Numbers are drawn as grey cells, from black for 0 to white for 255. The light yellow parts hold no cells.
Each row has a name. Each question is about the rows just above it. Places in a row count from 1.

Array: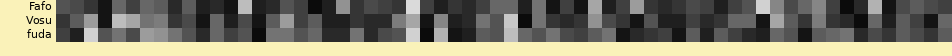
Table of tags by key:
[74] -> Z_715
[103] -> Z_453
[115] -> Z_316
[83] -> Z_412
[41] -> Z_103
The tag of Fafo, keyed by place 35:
Z_316
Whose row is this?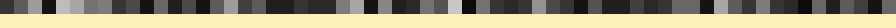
Vosu
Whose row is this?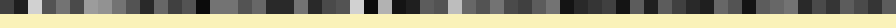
fuda

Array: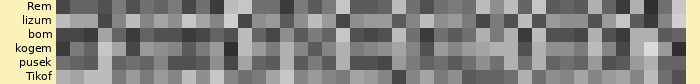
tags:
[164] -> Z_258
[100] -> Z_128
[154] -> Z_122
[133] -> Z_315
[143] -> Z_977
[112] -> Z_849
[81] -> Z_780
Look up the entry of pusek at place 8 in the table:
Z_315
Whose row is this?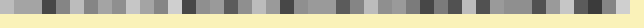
lizum
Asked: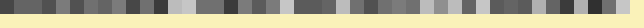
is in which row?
Rem
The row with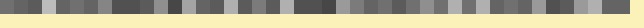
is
pusek
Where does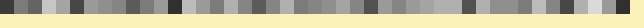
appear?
kogem
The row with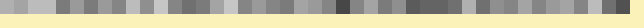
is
Tikof

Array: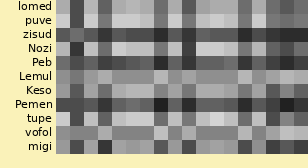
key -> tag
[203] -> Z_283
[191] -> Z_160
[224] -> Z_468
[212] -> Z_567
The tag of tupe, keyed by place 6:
Z_283
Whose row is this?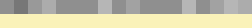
Lemul
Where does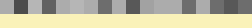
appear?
lomed

